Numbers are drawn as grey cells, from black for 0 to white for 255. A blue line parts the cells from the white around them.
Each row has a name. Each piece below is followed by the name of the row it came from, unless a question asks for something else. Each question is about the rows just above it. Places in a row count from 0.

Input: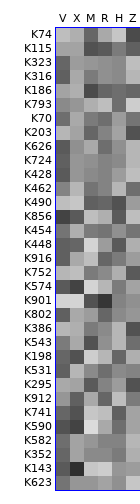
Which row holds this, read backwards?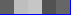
K741
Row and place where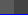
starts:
K574, 0
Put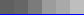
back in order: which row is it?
K916

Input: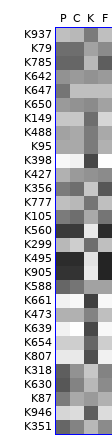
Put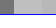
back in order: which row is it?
K777
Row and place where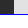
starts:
K495, 1

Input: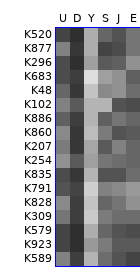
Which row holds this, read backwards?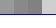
K791
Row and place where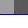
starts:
K296, 2

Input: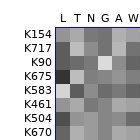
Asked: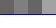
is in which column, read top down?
W
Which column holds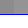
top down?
A
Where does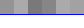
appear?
K461
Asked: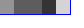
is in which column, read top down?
L
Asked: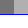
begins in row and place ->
K154, 3
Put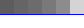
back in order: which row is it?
K583
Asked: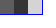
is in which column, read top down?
L

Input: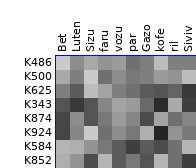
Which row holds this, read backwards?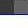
K625
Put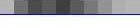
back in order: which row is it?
K584
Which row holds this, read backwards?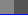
K343
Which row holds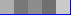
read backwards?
K924
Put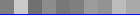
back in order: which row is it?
K500
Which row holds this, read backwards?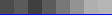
K584
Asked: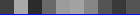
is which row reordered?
K343

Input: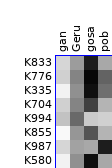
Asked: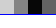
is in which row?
K776
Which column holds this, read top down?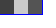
gosa
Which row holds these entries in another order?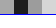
K833
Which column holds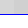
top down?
gan

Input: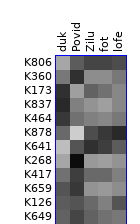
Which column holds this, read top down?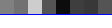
Povid
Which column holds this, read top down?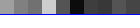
Povid

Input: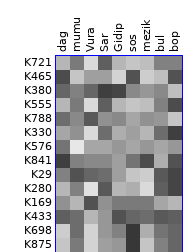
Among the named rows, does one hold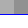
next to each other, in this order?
no
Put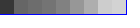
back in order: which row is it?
K698
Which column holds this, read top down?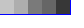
sos
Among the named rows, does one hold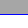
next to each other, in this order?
yes
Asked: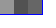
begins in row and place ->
K433, 3

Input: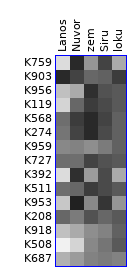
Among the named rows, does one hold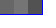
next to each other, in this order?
no
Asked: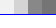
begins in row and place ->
K508, 0
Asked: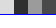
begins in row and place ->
K392, 0
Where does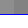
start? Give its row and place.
K918, 2
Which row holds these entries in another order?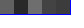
K568
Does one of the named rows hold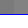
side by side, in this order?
yes

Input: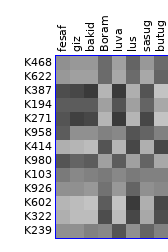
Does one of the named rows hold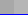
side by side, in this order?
no
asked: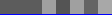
K194
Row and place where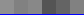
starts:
K958, 2

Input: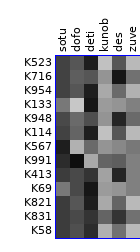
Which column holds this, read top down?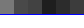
sotu
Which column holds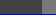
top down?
sotu
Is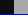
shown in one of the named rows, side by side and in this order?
yes
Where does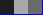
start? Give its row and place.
K954, 2

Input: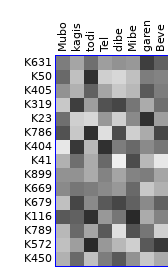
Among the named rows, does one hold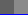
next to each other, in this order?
yes
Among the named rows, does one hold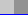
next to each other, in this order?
no
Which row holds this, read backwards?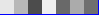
K41
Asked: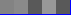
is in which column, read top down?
Tel
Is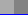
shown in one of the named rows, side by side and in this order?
yes
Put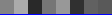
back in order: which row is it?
K116

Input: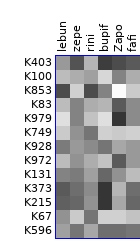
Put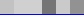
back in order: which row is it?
K67
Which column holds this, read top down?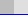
lebun
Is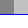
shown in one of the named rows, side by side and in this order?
yes

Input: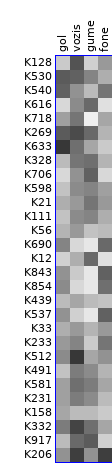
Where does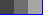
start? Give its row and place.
K332, 1
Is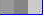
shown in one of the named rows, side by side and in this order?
yes
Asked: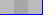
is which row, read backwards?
K439
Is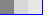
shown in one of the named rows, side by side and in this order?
yes
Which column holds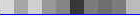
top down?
vozis
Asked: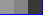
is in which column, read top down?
vozis
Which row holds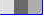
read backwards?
K12

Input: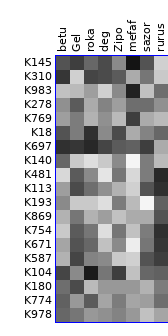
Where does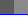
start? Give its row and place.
K481, 1
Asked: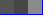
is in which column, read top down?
Gel
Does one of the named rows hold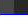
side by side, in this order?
no
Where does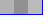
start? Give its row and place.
K769, 2
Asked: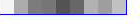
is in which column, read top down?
sazor
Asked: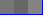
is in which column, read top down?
roka
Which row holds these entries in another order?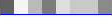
K193

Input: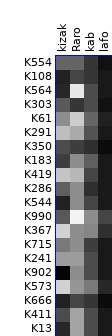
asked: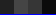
K666
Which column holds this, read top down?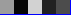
kizak
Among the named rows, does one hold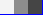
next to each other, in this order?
yes
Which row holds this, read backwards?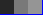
K573

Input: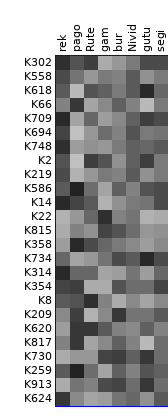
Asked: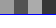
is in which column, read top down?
bur
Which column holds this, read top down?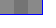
Nivid
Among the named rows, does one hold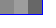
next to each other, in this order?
no

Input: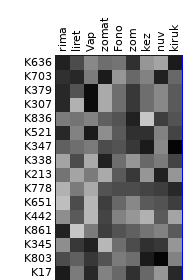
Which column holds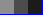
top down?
rima
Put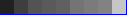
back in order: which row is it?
K861
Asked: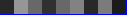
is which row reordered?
K17
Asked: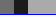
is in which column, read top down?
zomat
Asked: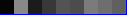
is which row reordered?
K347
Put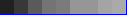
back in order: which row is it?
K213
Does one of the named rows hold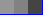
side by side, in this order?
no

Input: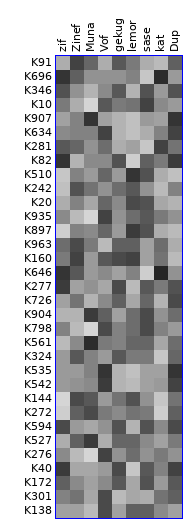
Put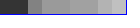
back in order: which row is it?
K535
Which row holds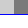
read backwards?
K272
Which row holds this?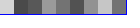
K144
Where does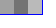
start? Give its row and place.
K160, 6

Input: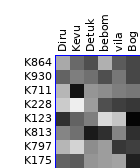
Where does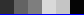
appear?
K123
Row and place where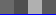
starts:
K864, 1

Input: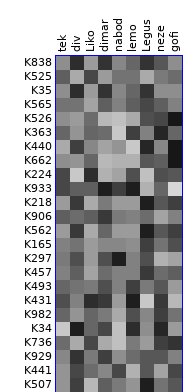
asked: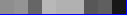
K662
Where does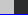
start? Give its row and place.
K224, 1
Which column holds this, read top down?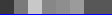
Legus
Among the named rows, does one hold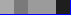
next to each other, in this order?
yes
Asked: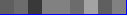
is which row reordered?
K457

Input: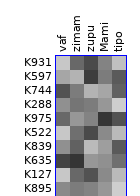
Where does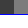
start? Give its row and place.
K597, 2
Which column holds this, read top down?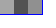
vaf
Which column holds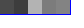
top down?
zupu
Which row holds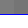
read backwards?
K288
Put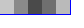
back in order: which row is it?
K522

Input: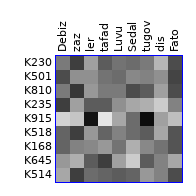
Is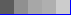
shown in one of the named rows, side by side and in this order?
yes
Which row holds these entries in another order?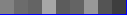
K518
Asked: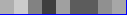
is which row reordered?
K235
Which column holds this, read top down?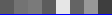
tafad
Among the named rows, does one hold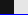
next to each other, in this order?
yes

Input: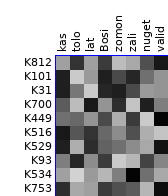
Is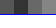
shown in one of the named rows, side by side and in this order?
no
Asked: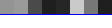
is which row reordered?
K31
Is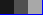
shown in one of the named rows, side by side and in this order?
no
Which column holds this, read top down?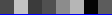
zali
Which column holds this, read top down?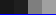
kas
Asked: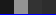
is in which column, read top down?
lat

